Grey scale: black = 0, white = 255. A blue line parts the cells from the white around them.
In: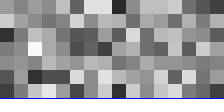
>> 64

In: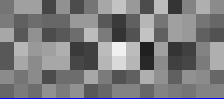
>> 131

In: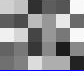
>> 34

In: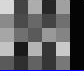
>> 4

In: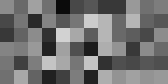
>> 153
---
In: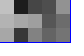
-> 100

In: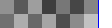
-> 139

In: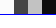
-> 194

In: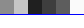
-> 93

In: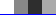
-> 46

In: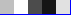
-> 21

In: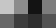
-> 46

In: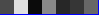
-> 54
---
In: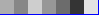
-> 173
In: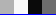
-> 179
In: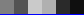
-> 127
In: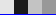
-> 229
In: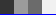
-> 52
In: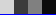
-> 214
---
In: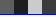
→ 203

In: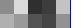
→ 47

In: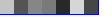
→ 134

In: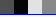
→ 226

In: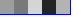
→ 213

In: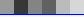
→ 132

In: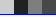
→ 126

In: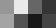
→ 102

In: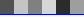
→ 128

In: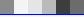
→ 229
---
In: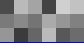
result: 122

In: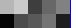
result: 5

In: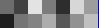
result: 31

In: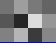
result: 86

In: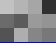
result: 107

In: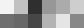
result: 111
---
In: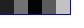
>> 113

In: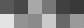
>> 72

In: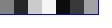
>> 38

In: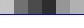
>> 113

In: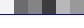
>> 108

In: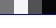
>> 245

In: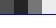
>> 36
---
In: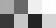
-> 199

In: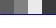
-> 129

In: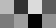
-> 158

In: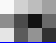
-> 91

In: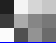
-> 80

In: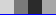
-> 122

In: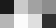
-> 251

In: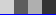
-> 93

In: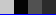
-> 4

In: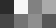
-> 116
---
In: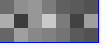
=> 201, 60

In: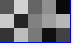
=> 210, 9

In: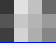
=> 225, 54

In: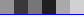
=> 209, 31

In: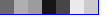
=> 234, 22

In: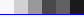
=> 248, 26

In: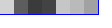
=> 211, 59

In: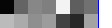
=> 243, 5

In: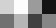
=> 253, 19

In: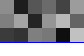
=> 193, 15
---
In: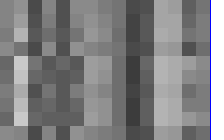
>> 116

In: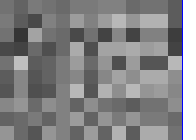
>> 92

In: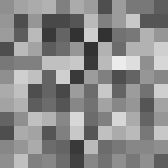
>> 93

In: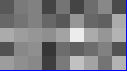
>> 74

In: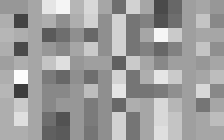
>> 151

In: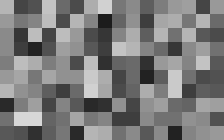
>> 153
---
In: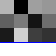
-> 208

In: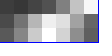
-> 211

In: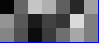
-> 111

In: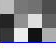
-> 236

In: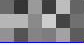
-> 125

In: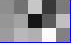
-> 176

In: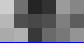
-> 106

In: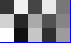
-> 198

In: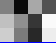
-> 123
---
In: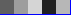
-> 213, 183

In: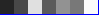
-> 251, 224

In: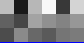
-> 248, 212

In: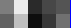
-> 235, 191

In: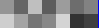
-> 212, 206

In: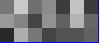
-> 201, 195

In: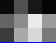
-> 235, 216

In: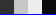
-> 237, 198
